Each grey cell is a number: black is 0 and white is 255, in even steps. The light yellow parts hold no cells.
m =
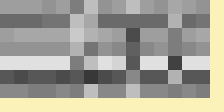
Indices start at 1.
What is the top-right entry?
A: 147
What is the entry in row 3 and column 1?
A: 158
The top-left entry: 158
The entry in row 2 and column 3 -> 106
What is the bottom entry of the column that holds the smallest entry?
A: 190
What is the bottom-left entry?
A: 136
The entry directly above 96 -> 75
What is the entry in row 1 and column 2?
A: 158
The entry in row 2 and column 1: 106
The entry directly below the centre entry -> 224
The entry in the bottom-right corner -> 125
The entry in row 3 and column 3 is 167
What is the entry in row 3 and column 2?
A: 167
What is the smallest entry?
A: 56
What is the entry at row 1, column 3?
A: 158
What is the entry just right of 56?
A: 75

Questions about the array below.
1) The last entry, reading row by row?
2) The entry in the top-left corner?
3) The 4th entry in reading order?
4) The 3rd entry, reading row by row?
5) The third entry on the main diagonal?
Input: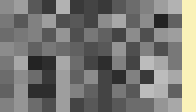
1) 168
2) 140
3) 57
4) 88
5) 129

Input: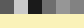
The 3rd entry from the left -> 26
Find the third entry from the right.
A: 110
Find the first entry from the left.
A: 90

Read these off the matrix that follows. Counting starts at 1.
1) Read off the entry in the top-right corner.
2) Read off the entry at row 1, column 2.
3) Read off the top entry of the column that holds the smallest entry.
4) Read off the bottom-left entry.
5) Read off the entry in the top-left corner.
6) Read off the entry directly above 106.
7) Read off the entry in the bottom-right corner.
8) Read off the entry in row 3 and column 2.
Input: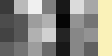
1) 167
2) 186
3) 24
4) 96
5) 58
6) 209
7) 96
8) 87

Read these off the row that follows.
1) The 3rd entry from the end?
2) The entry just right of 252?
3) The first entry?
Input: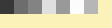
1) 153
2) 182
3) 56

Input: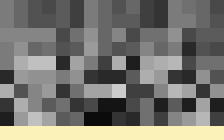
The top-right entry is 73
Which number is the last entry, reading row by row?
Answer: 63
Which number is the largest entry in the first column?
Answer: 174
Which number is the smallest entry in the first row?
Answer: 52
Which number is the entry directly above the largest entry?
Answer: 41
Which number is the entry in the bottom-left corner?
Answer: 30
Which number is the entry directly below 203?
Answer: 20
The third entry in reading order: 82
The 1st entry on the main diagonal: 123
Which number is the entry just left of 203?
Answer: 163
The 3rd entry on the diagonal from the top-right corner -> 73
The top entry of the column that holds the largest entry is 82
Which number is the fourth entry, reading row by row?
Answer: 73
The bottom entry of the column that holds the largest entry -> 52
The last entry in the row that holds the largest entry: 145
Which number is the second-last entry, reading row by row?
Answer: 183
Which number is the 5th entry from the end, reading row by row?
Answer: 63
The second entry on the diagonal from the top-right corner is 103

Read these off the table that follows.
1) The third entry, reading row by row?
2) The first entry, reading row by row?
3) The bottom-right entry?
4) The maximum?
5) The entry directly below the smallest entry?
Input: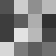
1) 143
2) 82
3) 113
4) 227
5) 70

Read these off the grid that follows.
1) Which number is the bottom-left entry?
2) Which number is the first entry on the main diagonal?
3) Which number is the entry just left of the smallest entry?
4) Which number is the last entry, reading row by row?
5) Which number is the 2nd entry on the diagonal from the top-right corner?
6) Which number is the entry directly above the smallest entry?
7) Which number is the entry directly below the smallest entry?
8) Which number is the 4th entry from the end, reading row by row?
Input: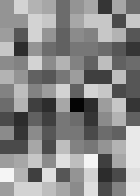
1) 157
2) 148
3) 167
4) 233
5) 74
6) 97
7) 108
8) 223
